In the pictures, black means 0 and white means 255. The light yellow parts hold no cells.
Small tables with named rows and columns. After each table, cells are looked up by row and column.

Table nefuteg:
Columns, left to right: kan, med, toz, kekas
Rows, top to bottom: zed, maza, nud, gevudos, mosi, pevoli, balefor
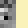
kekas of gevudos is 137
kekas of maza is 131
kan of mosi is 200
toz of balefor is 144
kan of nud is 224
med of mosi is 5
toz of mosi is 104
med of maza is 100
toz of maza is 60
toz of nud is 128
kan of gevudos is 134
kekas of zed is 99
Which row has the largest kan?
nud

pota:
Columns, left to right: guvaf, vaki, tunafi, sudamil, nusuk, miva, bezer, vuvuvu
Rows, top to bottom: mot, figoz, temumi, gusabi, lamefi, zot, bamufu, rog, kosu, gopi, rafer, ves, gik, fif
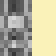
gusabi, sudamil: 131
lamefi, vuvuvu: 163
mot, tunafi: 74
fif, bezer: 161
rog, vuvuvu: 85
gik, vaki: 164
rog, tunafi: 143
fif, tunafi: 96
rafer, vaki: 122
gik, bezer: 175
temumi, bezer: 174
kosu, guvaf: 107
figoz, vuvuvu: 108
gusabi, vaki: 145
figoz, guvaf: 103
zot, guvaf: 178

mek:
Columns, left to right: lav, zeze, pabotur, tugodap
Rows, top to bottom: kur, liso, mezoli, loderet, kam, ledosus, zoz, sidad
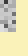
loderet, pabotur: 202
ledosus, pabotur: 211
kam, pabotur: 194
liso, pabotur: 172
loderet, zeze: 201
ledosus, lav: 160
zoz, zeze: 97
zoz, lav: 220
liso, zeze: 202
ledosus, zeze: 159
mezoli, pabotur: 196
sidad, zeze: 211
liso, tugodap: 172

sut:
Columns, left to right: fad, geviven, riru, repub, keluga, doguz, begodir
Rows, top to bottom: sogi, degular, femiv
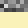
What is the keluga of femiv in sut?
90
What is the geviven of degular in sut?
217
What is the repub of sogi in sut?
153
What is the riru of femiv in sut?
78
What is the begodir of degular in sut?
117
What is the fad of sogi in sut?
157
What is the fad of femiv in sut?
151
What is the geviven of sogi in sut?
106
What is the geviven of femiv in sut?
68
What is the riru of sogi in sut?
148
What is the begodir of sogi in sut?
103
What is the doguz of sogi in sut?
171
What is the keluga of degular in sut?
177
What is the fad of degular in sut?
47

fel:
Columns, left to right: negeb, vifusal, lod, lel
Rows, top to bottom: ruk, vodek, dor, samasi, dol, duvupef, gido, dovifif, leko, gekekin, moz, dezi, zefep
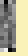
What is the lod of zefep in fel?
3
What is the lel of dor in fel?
155
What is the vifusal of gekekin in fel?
130
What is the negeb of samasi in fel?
134
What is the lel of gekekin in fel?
121
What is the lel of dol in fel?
146
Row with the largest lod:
ruk

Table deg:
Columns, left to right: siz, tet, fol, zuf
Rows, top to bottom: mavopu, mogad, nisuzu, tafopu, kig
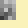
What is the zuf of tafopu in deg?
139
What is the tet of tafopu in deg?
87
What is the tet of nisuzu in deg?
195
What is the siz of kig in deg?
56
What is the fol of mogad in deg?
146
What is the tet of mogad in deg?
151
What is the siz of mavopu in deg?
147
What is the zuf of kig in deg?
138
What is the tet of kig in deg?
95
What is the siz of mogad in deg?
144
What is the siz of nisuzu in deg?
122
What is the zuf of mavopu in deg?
189

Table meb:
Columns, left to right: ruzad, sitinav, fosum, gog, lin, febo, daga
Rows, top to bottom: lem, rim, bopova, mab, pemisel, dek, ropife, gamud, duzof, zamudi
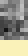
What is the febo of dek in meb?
84
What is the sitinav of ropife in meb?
69
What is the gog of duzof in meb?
87
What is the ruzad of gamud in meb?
70
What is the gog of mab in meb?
146
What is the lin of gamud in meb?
56
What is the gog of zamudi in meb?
117
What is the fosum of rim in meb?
112
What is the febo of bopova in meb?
185
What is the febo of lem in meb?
178
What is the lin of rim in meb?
141
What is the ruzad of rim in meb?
136
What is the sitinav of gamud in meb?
19
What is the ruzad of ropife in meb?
65
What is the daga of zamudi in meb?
123
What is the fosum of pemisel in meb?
143
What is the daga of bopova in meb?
134
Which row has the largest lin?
mab

